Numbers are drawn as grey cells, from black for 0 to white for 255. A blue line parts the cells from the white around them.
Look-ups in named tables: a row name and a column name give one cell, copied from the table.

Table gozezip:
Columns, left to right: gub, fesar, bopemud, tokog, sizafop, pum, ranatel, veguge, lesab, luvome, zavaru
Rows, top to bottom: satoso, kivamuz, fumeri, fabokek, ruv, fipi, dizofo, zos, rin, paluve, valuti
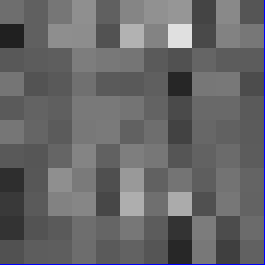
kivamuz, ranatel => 131
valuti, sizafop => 90
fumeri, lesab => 101
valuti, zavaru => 97
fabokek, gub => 117
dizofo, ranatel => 119
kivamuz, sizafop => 82
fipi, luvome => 97
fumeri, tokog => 125

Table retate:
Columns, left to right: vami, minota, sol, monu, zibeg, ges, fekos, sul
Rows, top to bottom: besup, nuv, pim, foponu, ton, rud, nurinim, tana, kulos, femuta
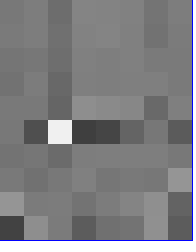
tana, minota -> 113
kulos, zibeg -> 124
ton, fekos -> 105
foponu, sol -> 104
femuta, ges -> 115
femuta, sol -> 123
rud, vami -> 120

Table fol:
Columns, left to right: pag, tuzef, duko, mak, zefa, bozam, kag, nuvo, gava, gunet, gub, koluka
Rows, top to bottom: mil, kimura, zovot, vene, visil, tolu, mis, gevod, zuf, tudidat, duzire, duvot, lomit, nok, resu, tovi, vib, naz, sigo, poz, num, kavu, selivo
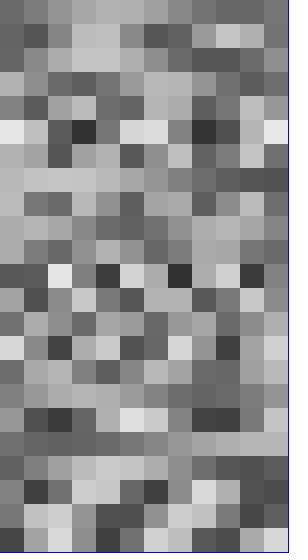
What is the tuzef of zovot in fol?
137
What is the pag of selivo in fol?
70
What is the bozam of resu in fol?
82
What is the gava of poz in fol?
110
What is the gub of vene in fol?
92
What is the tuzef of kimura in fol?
84
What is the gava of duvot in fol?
173
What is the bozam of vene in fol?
154
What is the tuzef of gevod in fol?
194
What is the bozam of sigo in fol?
119
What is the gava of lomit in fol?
87
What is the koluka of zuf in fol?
110
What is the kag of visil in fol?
180
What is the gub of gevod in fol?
85
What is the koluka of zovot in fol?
143

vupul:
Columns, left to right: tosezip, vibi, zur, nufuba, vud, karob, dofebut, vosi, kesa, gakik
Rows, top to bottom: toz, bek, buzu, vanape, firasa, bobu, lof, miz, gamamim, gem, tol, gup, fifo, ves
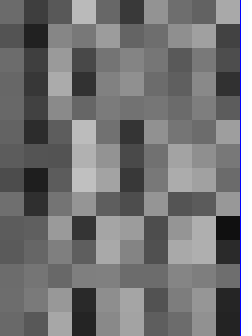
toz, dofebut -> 147
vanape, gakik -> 49
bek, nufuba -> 120
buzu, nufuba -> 72
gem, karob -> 156
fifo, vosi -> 125
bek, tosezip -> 83
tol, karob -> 132
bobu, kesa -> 108
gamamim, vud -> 94

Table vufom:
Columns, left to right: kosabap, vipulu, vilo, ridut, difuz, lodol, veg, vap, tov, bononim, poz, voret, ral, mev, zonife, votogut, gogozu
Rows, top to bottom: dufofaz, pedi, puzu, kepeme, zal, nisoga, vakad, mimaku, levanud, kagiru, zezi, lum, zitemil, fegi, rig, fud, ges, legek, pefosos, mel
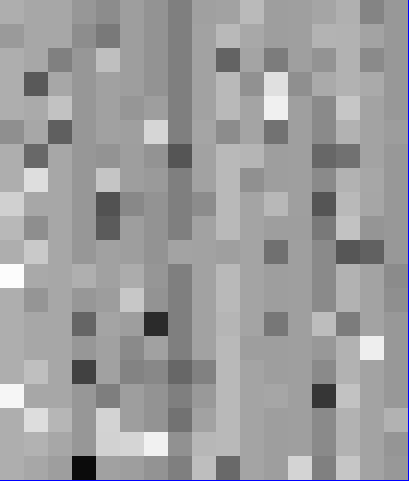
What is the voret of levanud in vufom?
184
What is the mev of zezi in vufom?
138
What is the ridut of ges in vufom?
151
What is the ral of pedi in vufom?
159
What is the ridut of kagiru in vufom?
151
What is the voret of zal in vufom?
240
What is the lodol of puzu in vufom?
158
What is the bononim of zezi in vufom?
159
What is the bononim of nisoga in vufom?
140

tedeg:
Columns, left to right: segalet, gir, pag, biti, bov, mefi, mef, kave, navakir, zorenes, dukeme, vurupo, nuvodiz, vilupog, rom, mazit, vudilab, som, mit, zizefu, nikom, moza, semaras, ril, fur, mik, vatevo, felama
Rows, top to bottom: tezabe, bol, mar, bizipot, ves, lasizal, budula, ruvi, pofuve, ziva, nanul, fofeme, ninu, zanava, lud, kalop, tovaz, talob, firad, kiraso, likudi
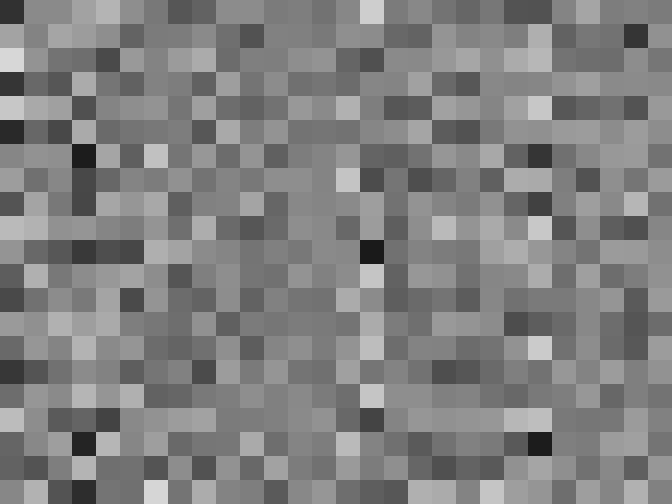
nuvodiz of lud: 143
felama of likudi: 129
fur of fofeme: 159
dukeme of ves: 98
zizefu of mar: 166
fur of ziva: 142
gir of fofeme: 176
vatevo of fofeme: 125
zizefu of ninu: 92
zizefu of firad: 129
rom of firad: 186
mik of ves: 113
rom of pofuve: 138
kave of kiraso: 141
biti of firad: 36
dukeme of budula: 148
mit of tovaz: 128
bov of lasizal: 106
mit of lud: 130
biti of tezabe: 162
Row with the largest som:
likudi

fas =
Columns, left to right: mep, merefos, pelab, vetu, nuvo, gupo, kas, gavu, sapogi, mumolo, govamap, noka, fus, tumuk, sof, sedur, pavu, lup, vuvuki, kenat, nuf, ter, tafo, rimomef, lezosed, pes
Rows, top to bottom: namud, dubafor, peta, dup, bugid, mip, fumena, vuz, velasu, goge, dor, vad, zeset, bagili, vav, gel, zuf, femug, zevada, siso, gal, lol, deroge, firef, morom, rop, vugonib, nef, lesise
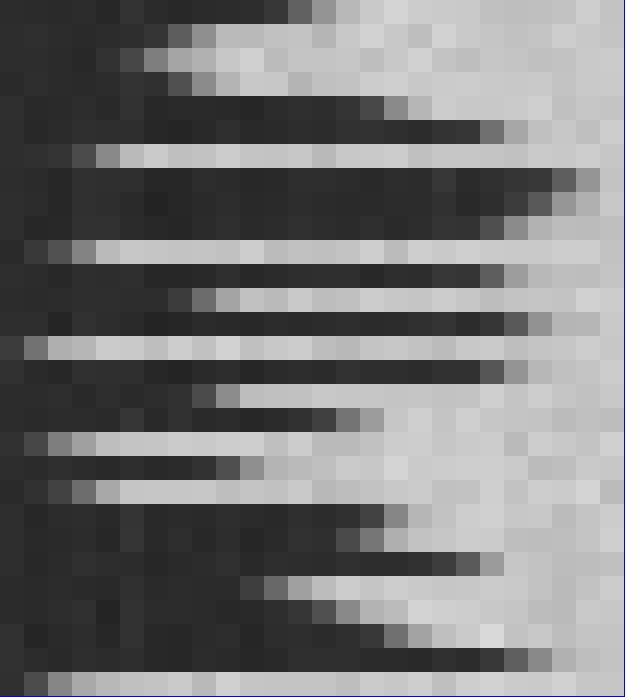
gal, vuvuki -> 193
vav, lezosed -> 205
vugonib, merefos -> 37
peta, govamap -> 208
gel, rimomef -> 192
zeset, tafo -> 197
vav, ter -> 190
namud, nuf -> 192
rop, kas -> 44
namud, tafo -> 191
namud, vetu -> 44
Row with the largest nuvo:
vav

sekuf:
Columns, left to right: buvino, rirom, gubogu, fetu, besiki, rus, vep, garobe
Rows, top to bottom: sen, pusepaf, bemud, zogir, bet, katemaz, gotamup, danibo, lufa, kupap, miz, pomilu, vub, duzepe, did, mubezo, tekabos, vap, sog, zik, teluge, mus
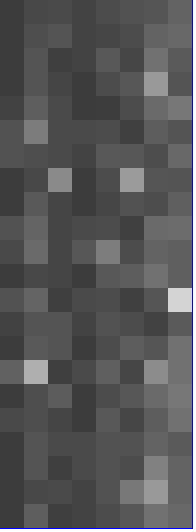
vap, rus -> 70
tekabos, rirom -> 78
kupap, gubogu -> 69
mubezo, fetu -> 74
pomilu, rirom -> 72
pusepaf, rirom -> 78
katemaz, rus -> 64
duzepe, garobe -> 90
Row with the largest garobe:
vub

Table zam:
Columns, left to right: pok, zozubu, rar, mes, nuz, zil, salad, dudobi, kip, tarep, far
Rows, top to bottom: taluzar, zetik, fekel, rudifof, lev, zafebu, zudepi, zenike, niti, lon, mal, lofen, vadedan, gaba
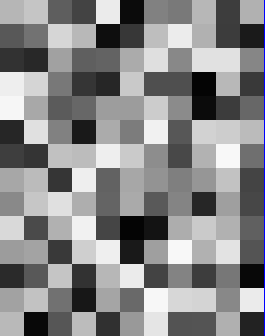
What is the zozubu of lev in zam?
168
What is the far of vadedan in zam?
235
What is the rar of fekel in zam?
161
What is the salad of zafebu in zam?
241
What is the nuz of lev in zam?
157
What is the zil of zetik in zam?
55
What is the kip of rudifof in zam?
4
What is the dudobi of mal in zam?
248
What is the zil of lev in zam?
156
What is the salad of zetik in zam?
190
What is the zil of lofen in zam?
235
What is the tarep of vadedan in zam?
136
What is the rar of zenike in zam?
53
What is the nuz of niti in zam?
100
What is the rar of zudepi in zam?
193
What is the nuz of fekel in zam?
99
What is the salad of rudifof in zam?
79

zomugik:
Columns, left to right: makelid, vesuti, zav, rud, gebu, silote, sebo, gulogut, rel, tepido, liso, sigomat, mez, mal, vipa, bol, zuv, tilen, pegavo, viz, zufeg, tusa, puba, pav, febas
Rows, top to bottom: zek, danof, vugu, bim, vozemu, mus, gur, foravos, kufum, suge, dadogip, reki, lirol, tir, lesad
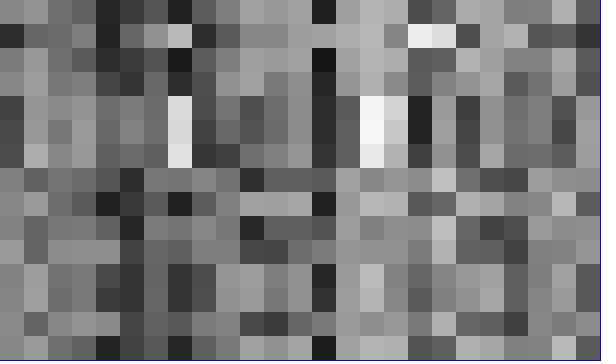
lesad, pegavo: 95
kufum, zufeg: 163
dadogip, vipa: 149
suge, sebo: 123
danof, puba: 85
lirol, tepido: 144
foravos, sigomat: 94
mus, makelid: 73
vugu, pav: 169
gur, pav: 92
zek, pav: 175
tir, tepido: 131
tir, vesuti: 100
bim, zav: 119
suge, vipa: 157
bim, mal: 39
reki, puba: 126
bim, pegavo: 130

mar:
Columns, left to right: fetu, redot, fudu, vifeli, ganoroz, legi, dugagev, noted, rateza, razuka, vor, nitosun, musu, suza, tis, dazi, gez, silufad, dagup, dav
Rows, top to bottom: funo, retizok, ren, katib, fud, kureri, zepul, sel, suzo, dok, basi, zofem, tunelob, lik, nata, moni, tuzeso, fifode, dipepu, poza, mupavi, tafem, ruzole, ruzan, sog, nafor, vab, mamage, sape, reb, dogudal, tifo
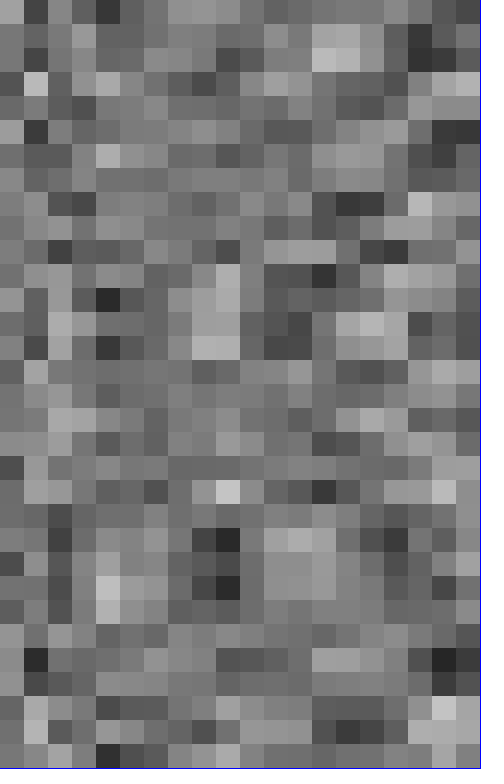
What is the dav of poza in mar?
158
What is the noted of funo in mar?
144
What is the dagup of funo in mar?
86
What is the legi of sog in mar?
155
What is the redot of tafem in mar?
103
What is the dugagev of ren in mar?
138
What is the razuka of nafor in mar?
91
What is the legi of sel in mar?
113
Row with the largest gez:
zofem

